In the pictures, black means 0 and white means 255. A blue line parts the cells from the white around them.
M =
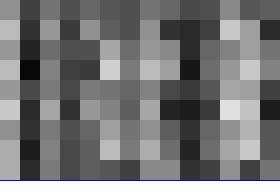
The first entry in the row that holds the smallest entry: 186
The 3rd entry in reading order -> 116
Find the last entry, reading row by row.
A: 116
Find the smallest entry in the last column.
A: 29
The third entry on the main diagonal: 109
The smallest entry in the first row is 64
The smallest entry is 8
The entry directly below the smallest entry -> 72
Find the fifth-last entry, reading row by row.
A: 50
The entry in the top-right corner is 94
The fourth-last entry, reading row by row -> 64
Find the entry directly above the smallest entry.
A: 35
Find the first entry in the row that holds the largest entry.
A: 201
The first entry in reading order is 144
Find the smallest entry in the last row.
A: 42
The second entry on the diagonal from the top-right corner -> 159
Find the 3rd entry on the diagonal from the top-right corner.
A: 130
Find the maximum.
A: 223
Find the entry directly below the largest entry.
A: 144
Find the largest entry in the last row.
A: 172
